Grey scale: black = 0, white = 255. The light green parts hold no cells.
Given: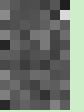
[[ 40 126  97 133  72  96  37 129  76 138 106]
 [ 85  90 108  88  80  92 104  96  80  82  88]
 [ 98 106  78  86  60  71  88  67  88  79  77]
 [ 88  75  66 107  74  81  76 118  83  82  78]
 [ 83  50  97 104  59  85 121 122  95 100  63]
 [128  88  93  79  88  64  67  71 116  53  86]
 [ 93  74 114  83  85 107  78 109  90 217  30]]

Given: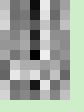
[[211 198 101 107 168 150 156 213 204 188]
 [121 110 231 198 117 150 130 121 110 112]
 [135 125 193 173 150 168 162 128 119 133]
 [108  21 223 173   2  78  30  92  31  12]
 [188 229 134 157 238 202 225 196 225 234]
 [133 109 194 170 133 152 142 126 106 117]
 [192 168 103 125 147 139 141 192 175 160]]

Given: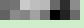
[[ 98 111]
 [138 116]
 [133 202]
 [162 190]
 [116 185]
 [  1 105]
 [ 34  45]
 [106 140]]

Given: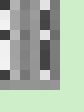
[[144  62 242 240 240  61 242 235  57]
 [149 179 164 162 162 184 164 164 179]
 [148 119 132 129 132 114 134 135 126]
 [148 150 149 151 149 151 151 156 151]
 [146 224  67  67  73 227  69  72 226]
 [149 121 123 124 124 109 122 125 120]]

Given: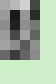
[[104 162 154 141 154 168]
 [ 59 140  71  32  25 185]
 [101  91 162 142 151 209]
 [138 144  98 119  43  69]]

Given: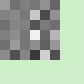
[[139 112 127 113 131 157]
 [ 80 154 141 133 137 113]
 [134 118 119 129 121 127]
 [ 57 141 240  84 200 119]
 [208  96 104 123  75 145]
 [ 79 150 182 111 144 102]]

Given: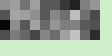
[[ 78   8  83 145]
 [123 143 165 157]
 [103  87 159 115]
 [ 70 161 143 159]
 [133 105  87  87]
 [108 149 134  88]
 [160 126 112  55]
 [194 129 189  33]
 [104  89 111 127]
 [ 44  80  74 149]]

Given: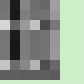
[[ 94 195 118 119 117 214 118 115]
 [ 95 108  25  24  28 100  25  27]
 [ 93 136 125 124 123 153 126 133]
 [ 95 179 112 112 111 194 113 109]
 [ 95  78 116 114 114  74 114 104]
 [ 91 104 153 151 150 119 152 159]]
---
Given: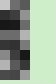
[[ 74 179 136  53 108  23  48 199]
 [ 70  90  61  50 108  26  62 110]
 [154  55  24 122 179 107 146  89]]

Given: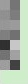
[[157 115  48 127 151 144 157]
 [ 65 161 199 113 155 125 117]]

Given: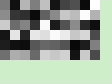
[[111  29  21 203 140 123]
 [173  16 229 108  53  16]
 [165  13  37 132  47 181]
 [105  87 231  50  10 126]
 [209 103 222 249  97 192]
 [199  98 250  27 138  20]
 [209  83 235  82 199  67]
 [ 19   8 199 139 187  80]
 [202  29 215  41 252  11]
 [ 74 128  74  14 178 254]]

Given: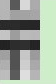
[[188 175 160  35 196  42 181 182]
 [ 91  82  82  45 157  43 161  89]
 [222 206 198  47 186  39 163 216]
 [181 169 155  36 184  38 166 171]]

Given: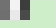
[[111 113]
 [233 243]
 [ 74  61]]

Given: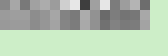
[[153 155 136]
 [155 158 167]
 [155 158 121]
 [140 141 161]
 [150 149 172]
 [163 166 156]
 [133 131 207]
 [124 122 231]
 [169 172  62]
 [145 146 160]
 [113 106 230]
 [130 125 124]
 [122 116 157]
 [124 119 180]
 [163 168 109]]

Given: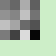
[[123 192 146 123]
 [ 65 165 133 103]
 [219 106 193 172]
 [  6  82 115  95]]
